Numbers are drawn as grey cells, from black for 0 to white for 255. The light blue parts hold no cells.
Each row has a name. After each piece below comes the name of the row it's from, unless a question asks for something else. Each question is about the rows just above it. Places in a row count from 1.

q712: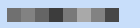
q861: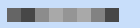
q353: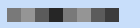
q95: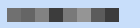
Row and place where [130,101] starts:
q712, 2
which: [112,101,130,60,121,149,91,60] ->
q95
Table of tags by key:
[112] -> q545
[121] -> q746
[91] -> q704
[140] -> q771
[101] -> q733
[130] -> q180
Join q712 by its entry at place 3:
q733
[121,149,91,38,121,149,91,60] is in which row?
q353
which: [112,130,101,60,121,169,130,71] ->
q712
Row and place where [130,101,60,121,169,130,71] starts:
q712, 2
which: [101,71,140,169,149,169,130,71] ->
q861

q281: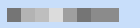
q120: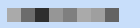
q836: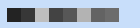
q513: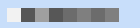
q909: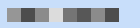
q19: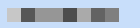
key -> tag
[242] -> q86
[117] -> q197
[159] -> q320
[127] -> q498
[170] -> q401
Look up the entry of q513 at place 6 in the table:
q498
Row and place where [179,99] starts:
q836, 6
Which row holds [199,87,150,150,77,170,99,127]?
q19
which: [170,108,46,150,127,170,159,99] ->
q120

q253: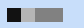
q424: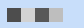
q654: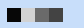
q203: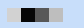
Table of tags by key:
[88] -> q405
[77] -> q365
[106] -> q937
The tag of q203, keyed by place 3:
q405
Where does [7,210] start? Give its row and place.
q654, 1
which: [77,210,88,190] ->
q424
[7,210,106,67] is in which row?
q654
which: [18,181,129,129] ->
q253

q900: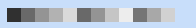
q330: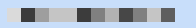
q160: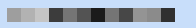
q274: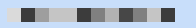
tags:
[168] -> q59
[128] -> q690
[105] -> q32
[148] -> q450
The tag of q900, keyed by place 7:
q450
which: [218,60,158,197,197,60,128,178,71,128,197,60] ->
q274
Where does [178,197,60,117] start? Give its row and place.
q160, 2
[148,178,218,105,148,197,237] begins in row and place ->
q900, 3
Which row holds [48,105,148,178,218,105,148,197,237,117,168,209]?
q900

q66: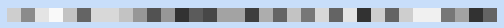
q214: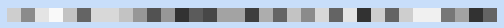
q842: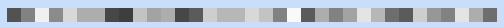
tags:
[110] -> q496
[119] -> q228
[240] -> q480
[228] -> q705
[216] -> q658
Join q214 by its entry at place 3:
q705
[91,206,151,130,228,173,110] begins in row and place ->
q842, 29
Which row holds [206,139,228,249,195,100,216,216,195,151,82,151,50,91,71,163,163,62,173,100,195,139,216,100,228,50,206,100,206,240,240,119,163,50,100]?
q214

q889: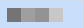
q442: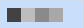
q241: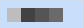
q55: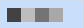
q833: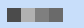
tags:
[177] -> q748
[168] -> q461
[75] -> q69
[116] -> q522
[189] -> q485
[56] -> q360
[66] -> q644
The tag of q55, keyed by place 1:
q644
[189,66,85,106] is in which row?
q241
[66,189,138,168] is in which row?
q442
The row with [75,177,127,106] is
q833
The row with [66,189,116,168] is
q55

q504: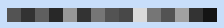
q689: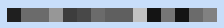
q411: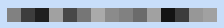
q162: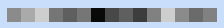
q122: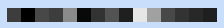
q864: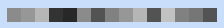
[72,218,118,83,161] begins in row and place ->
q504, 9
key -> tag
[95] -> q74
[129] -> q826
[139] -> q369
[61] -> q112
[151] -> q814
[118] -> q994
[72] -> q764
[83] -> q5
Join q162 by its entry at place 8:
q764

